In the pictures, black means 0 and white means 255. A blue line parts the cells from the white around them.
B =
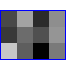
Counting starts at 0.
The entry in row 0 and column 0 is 73
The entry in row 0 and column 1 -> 163
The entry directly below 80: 2
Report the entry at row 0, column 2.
43

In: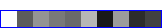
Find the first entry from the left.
253
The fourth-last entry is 25
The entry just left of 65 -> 44

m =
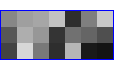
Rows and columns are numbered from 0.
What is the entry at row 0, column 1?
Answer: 159
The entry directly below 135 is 87
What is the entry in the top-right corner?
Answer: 200
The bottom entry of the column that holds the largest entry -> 215
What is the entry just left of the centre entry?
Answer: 151
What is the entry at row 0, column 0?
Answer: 135

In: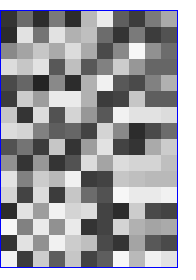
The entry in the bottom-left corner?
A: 241
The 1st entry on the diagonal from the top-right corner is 170
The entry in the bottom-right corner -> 226
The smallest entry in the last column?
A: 67
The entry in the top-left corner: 52
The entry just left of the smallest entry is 102
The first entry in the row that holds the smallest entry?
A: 74
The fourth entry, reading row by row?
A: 122
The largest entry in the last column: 241
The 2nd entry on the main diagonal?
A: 226
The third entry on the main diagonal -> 198
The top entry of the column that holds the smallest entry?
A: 44
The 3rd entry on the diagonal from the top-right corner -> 247
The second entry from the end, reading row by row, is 241
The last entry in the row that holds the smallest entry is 177
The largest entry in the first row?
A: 234

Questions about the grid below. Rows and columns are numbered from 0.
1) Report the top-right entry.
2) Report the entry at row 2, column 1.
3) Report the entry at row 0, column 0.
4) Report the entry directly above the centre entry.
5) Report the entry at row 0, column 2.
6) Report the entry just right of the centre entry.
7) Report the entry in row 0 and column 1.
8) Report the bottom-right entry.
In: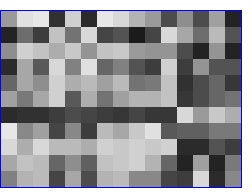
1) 35
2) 208
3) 154
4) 186
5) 231
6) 179
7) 224
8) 136

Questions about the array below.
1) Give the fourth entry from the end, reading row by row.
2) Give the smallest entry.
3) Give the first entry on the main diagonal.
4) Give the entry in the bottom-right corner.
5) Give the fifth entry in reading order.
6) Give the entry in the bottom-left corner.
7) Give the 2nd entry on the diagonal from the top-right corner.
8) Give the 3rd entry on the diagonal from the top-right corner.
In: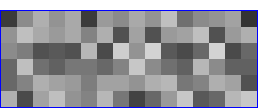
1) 89
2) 51
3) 59
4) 199
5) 169
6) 175
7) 154
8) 211

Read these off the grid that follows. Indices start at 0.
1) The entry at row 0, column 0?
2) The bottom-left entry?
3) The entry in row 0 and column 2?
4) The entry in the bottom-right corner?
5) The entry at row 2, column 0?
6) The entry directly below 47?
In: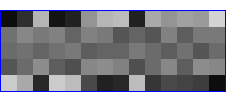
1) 13
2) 203
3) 181
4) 13
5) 107
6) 135

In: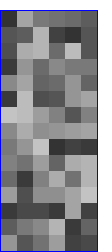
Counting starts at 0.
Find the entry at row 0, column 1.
164
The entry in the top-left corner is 51
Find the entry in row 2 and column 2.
180
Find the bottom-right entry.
73
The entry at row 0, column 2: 121
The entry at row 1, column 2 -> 180
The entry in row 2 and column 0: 79
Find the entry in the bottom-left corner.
149
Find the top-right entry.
93

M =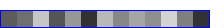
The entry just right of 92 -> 111
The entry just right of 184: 135

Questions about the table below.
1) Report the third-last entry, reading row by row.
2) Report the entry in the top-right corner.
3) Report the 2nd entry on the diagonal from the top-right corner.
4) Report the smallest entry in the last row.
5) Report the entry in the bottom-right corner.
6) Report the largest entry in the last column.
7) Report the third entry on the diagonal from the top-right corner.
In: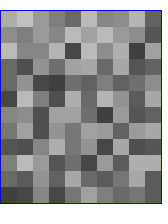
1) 105
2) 98
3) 141
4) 64
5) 91
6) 174
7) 174

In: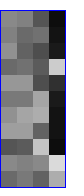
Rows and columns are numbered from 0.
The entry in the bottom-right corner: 173
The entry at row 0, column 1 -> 129
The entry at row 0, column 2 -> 85
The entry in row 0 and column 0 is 137
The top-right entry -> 13
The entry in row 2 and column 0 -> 145
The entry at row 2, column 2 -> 78
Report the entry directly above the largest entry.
13
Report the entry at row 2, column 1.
98
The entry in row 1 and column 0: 129
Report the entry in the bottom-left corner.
106
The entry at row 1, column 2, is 113

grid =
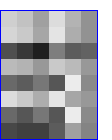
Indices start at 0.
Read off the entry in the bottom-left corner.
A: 72
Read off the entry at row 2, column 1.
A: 56
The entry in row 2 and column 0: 79
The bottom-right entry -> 132
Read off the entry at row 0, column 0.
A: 207
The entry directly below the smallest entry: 152
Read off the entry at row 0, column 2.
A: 160
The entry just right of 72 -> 64
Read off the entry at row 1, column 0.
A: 213
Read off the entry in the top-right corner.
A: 146
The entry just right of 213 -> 201

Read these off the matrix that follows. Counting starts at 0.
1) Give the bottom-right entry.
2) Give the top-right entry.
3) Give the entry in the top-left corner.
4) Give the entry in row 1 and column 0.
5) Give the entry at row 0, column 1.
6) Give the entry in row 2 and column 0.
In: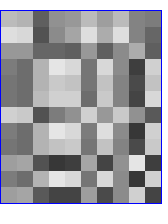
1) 68
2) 124
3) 187
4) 222
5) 179
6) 152

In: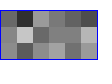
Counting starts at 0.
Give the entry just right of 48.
154
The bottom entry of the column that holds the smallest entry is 91
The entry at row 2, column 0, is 140
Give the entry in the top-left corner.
105
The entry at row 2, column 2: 140
